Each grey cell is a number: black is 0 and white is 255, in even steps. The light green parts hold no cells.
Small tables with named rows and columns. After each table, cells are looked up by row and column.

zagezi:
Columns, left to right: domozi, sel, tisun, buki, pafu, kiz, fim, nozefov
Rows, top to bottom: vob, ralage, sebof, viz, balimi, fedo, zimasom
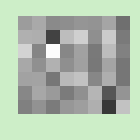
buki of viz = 143
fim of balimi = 174
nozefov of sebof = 129
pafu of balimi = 194
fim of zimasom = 56
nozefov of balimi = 118
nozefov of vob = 111

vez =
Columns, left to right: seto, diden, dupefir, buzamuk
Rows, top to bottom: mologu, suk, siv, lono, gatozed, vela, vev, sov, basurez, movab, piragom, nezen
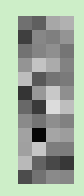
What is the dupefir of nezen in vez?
138
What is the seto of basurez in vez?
162
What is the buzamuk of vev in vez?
190
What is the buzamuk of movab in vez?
125
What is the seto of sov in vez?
138
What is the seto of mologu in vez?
112
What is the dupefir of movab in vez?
125
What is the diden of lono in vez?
195
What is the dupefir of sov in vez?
142
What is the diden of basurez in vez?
6
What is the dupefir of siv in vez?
143
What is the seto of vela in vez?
52
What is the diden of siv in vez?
132
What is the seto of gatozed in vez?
189
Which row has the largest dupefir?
vev

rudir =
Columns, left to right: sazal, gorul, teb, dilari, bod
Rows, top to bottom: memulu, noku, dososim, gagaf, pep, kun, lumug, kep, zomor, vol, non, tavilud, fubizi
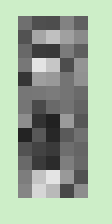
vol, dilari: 110
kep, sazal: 141
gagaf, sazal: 119
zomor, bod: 113
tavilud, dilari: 153
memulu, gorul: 79
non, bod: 104
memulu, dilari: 130
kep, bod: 86
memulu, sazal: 111
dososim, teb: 57
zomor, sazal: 35
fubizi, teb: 185
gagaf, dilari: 77
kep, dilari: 155
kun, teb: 123
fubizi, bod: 141

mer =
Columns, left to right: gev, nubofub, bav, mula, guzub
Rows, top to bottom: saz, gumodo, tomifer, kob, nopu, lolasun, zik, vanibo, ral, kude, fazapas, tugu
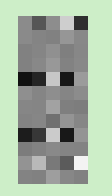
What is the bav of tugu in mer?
158
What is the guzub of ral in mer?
148
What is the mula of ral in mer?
24
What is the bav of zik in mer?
162
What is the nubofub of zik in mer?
133
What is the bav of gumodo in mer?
129
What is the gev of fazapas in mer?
147
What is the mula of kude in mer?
132
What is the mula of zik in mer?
127
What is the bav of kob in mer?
152

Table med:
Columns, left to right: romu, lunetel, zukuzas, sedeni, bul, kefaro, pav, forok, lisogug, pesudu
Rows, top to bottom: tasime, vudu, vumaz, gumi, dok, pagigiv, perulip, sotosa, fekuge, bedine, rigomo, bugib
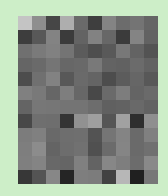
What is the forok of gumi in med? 97
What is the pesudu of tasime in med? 101
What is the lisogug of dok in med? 102
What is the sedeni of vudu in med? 59
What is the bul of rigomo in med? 128
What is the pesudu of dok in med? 88
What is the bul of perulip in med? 116
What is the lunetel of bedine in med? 140
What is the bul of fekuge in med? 111
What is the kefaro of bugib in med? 124
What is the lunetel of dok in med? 112
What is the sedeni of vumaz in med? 116
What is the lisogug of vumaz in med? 99
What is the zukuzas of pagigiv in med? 102
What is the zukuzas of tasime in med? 70
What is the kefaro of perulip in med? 109
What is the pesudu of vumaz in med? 83

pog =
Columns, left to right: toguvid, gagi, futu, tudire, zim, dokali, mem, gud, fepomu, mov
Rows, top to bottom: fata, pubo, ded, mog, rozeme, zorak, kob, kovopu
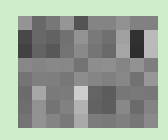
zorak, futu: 122
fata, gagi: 104
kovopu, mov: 138
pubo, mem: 112
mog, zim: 115
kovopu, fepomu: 118
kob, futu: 116
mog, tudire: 135
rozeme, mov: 151
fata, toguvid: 148
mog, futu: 136

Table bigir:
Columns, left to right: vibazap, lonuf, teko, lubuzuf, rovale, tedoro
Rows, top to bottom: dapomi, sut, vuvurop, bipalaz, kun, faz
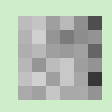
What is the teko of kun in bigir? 159
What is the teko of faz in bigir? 198
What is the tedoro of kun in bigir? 55
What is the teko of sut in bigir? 149
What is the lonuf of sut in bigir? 208
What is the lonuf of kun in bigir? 208
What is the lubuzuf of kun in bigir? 200

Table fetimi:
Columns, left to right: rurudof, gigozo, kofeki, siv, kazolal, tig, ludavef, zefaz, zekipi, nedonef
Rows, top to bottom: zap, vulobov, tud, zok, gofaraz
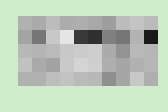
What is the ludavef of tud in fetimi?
171
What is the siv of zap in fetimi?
172
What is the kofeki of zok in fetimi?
162
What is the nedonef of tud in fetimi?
181
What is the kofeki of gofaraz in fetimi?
189
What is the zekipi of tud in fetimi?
185
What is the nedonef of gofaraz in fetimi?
175
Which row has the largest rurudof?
zok

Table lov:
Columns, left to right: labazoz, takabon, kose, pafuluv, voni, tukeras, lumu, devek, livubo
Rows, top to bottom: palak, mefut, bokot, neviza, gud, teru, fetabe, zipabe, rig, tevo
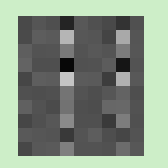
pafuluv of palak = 36
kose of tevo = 90
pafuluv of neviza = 7
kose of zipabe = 87
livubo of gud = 88
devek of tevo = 108
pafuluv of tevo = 127
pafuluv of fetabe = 114
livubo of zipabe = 80
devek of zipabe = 125
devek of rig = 70
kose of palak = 79
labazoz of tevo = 71

